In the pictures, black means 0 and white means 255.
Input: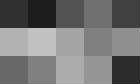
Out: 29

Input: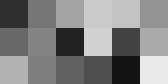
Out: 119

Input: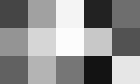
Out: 161

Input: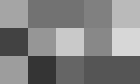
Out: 114

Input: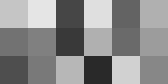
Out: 229

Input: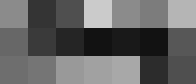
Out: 52
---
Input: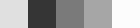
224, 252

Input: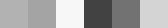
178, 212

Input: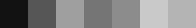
18, 180

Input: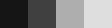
21, 222

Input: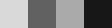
217, 23

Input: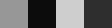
151, 46

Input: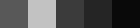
88, 9

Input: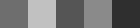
110, 47

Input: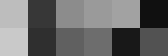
189, 82

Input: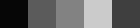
6, 63
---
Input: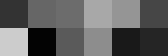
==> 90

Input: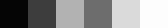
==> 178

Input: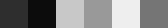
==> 200

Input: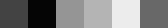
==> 149

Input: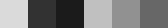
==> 27

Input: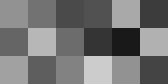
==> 130

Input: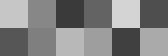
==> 184

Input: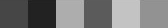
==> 173

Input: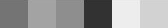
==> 142

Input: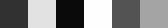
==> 10
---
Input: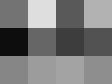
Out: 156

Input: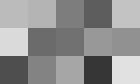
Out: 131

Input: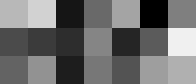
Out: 146

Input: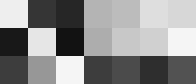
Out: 151

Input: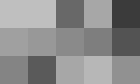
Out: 90

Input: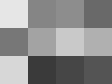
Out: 58
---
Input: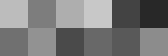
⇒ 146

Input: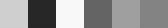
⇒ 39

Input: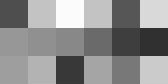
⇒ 179

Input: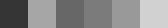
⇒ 166

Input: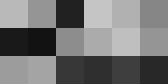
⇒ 164

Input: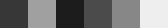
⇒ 160
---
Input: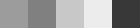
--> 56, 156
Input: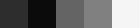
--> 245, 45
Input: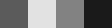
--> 26, 91
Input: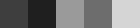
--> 213, 62
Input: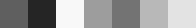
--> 227, 95
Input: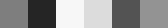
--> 147, 126
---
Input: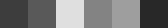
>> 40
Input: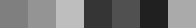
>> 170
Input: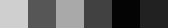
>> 255
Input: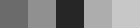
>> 199
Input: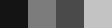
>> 195
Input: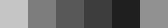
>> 145
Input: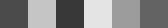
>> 99
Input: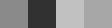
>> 167
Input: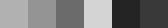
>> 57
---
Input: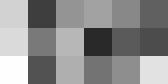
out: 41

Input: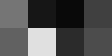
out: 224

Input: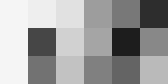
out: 165

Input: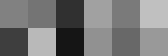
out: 145

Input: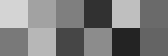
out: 140

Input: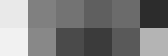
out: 59
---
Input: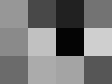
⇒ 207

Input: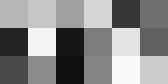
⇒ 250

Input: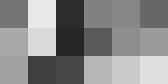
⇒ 231

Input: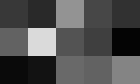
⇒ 218

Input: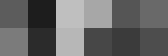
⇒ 191

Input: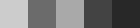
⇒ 204

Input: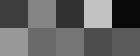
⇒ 194

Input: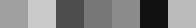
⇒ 202
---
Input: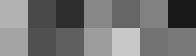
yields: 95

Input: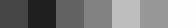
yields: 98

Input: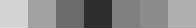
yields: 107

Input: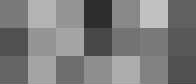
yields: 109

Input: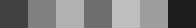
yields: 177

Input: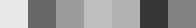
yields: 156

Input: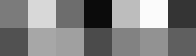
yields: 160

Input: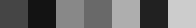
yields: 136
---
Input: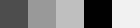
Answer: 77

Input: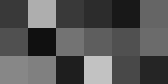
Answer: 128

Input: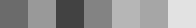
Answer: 66

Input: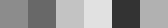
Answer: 104

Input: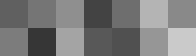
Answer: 164

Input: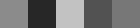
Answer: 139

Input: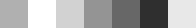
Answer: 210

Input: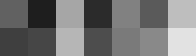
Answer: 182
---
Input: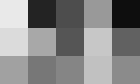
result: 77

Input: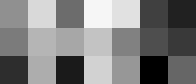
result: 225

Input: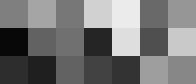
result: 235

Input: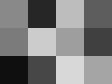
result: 38

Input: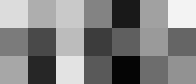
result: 25

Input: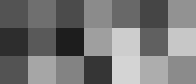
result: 104
